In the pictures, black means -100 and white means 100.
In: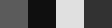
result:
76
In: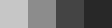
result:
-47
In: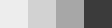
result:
31
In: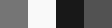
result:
-81
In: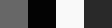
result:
95
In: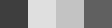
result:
53
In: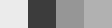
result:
18
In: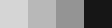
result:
16
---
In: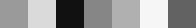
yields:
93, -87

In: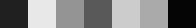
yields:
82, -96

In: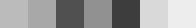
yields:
86, -52

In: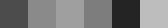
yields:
48, -72

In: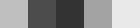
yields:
83, -60

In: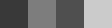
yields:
59, -55

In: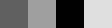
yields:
75, -99

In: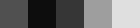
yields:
75, -90

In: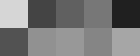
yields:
68, -75
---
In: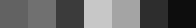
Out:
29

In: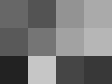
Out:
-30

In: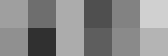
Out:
2

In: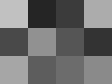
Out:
-43

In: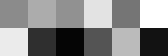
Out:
-8

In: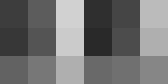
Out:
-46
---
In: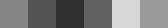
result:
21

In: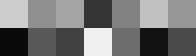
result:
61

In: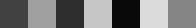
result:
55

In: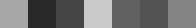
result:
31

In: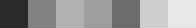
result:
61

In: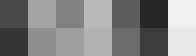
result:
83

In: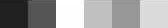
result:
72

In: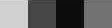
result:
-11

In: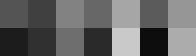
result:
35
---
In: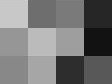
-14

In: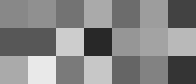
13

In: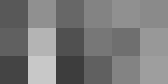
13

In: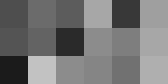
-16

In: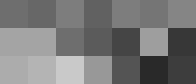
-19

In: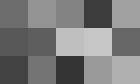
15
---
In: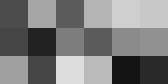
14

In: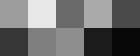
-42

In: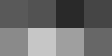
-46

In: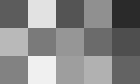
-39

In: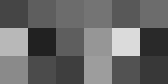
-68

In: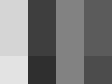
-29

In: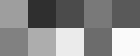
-30
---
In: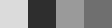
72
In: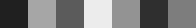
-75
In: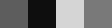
-27
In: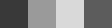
-55
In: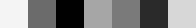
91
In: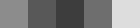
10
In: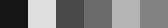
-83
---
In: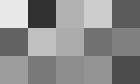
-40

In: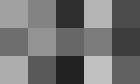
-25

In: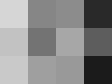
-79

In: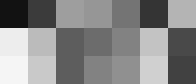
-49

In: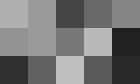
-68

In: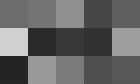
-32

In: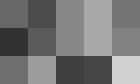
64

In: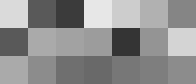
10

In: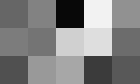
-31

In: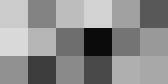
32
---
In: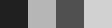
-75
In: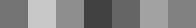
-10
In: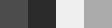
-40
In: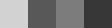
65
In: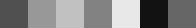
-37
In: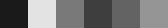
-80
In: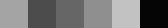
29
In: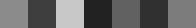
9
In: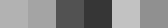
40
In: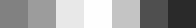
1
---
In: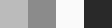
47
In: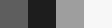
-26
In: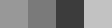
19
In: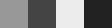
19
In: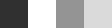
-62
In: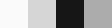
96
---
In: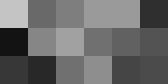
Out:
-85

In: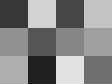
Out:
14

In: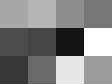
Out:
-40

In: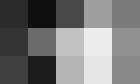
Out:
-60

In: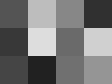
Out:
-56

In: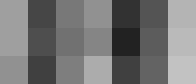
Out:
25

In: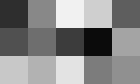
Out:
-37
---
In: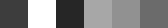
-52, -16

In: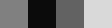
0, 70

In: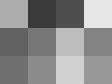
36, 19

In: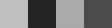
50, -41

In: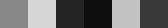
7, -56

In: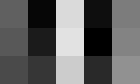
-25, 14

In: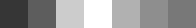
-58, -6

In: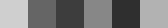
62, 40
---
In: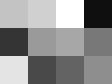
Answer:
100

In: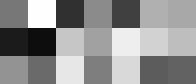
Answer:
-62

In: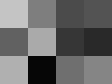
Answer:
-41

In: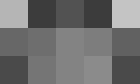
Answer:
-36

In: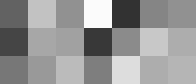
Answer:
14

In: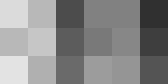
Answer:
-40

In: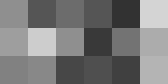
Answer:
-15

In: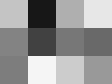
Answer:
37
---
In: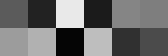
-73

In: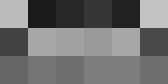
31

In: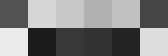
68

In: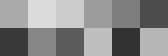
72

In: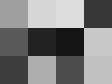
-73

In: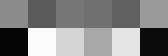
-29
